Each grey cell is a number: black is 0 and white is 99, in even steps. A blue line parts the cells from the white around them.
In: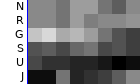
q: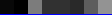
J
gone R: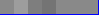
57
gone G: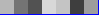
66
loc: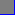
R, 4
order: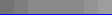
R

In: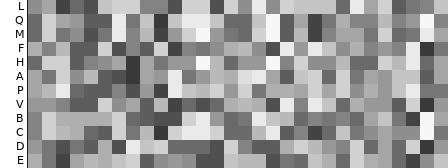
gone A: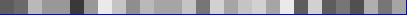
86
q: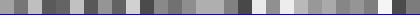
F

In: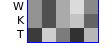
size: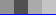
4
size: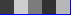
5

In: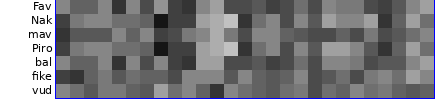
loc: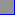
Fav, 7
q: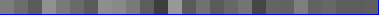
vud

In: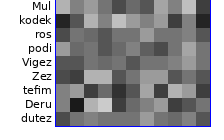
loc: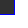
tefim, 4
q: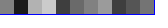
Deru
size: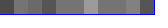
11
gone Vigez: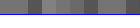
60
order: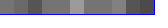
ros
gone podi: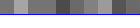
37

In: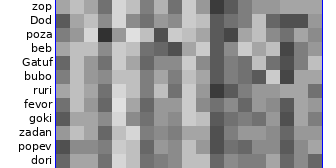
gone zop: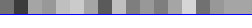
69
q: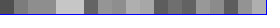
popev

